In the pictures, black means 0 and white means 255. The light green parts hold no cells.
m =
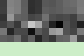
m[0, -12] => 61
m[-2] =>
[119, 37, 73, 72, 15, 90, 73, 152, 163, 82, 69, 120]
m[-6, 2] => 124
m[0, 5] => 53
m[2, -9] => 94
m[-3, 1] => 83
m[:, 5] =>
[53, 54, 76, 167, 90, 36]
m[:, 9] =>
[105, 102, 75, 82, 82, 101]
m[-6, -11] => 130
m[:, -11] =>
[130, 134, 151, 83, 37, 88]
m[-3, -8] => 198
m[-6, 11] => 121
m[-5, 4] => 46
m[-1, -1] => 66
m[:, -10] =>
[124, 125, 98, 56, 73, 110]
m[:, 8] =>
[94, 94, 71, 4, 163, 97]
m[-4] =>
[51, 151, 98, 94, 69, 76, 113, 78, 71, 75, 64, 98]
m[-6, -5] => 85
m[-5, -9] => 95

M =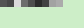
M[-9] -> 83
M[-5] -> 78
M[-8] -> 71
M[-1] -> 171

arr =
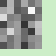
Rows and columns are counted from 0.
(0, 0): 74
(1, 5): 110
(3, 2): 158
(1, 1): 184
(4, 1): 214
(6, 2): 149
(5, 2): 148
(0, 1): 180
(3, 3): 51
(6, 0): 83
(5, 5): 149
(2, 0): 219
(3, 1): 140
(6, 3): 59
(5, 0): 157

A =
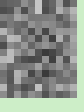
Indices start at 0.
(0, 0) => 93
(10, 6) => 58
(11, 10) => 126
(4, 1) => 140
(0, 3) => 142
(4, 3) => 127
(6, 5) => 130
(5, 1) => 186
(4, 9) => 148
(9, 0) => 145
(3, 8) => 117
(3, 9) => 99
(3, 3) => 99
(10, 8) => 108
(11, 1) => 86
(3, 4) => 147
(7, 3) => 120
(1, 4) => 128
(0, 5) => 198
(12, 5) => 192
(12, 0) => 182
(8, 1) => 188
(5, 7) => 64
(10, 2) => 178
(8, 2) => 103
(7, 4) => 147
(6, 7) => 129
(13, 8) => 95
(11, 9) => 112
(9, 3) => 118
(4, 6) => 71
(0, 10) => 115
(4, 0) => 180
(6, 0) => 78

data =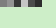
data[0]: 126
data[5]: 45
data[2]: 56

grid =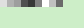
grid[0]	223
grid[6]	255
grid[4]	55

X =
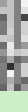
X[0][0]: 159
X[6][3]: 153
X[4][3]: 208
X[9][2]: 130
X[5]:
[202, 194, 130, 222]
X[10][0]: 122
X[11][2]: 130
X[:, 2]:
[130, 130, 130, 130, 130, 130, 130, 196, 103, 130, 130, 130, 95]
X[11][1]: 174
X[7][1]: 225
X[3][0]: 122
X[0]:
[159, 194, 130, 242]

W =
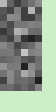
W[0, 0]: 184
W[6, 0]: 135
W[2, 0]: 80
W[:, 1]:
[99, 68, 139, 75, 83, 66, 116, 121, 109, 122, 140, 135, 108]
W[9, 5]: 115
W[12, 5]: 130
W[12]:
[105, 108, 89, 105, 87, 130]
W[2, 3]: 63
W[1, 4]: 180
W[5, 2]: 130
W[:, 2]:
[63, 125, 135, 117, 178, 130, 73, 93, 117, 124, 110, 106, 89]
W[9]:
[147, 122, 124, 34, 137, 115]
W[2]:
[80, 139, 135, 63, 61, 101]
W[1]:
[87, 68, 125, 63, 180, 75]
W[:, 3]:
[92, 63, 63, 120, 158, 51, 94, 196, 90, 34, 170, 110, 105]
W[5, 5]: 56

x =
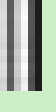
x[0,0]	214
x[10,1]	93
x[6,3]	238
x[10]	[217, 93, 201, 245, 85, 28]
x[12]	[213, 91, 197, 240, 83, 28]
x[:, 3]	[241, 246, 249, 245, 246, 242, 238, 248, 241, 250, 245, 234, 240]
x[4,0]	219
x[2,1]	94
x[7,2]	203
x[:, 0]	[214, 218, 221, 217, 219, 215, 211, 220, 214, 221, 217, 208, 213]
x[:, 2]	[197, 201, 204, 201, 202, 198, 194, 203, 197, 205, 201, 192, 197]
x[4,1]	93
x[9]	[221, 95, 205, 250, 88, 29]
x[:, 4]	[82, 86, 86, 86, 85, 81, 79, 86, 80, 88, 85, 79, 83]

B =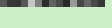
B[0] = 89
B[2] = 52
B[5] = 126

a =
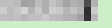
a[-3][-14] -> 190
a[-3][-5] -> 163
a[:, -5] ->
[163, 182, 178]
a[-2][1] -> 187
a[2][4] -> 190
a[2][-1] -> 184
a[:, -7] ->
[195, 206, 188]
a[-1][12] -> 49
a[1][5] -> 200
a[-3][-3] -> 171
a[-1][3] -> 183
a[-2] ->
[205, 187, 196, 212, 182, 200, 175, 206, 201, 182, 194, 180, 46, 204]
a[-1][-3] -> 161
